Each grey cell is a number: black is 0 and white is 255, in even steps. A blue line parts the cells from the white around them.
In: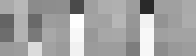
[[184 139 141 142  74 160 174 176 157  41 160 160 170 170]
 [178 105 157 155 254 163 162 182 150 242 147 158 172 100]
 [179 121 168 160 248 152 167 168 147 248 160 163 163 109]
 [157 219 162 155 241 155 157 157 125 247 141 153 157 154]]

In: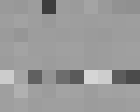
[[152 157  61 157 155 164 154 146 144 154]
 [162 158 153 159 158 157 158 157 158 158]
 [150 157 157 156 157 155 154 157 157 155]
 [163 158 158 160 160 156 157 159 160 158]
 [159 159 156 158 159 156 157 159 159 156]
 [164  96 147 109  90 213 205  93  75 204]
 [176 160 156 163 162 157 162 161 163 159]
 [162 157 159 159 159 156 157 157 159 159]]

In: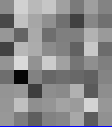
[[209 185 198 160 122 159 131 139]
 [193 166 144 112  64 135 112  73]
 [100 170 110 127 127 178 154 151]
 [183 172 139 129  97 200 108  66]
 [218 146 204 161 117 143 127 148]
 [  6 130 103 110 104  97 132 110]
 [152  61 142 138 177  90 142 148]
 [192 143 149 163 155 212 151 150]
 [125  94 130 135 168  92 145 152]]

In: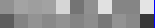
[[163 158 162 214 116 144 225 133 133 228 145]
 [132 147 137 146 132 141 120 147 137  55  94]]

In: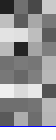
[[112  72 202  33]
 [ 92 168 120 191]
 [224 190  91 227]
 [ 36 165 126 186]
 [122 118 180 113]
 [104 127 183 120]
 [218 232  82 239]
 [111 116 185 111]
 [173 109 182  89]]

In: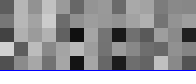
[[182 146 193 154 103 148 153 106 169 163 124 137 135  93]
 [183 163 204 108 144 157 152 146 162 176 116 147 158 119]
 [176 155 178  97  16 165 116  25 112  89 158 138  32  66]
 [ 93 188 137 164 185 157 115 155 136 110 104 145 132 209]
 [139 167 114 166  20 166 103  28 110 100 192 137  83  80]]

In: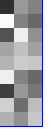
[[153 130  48]
 [130 104 252]
 [239 144  82]
 [193 162 164]
 [203 198 179]
 [131 105 239]
 [152 119  62]
 [109 189 208]
 [145 199 176]]

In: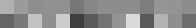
[[155 142 145 145 119 135 141 140 141 125 149 148 140 177]
 [122 194 143 203  63  90 115 148 219  89 179 143 109 101]]

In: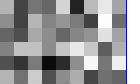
[[ 67 117 103 212  35 186 232 164 179]
 [ 66 182 132 149 123  65 253 108 142]
 [ 78 169 141 102 134 147 225 162 101]
 [192 193 140 197 233 199  94 175 130]
 [ 51 122  11  43 142 247 118 239  80]
 [114 203  80 140 173  70 112 100 180]]
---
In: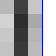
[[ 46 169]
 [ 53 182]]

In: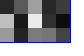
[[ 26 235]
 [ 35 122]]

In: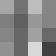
[[ 96 152]
 [102 161]]

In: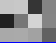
[[119 212]
 [170 162]]

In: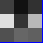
[[ 51 184]
 [102  96]]

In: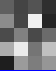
[[ 70 240]
 [129  73]]
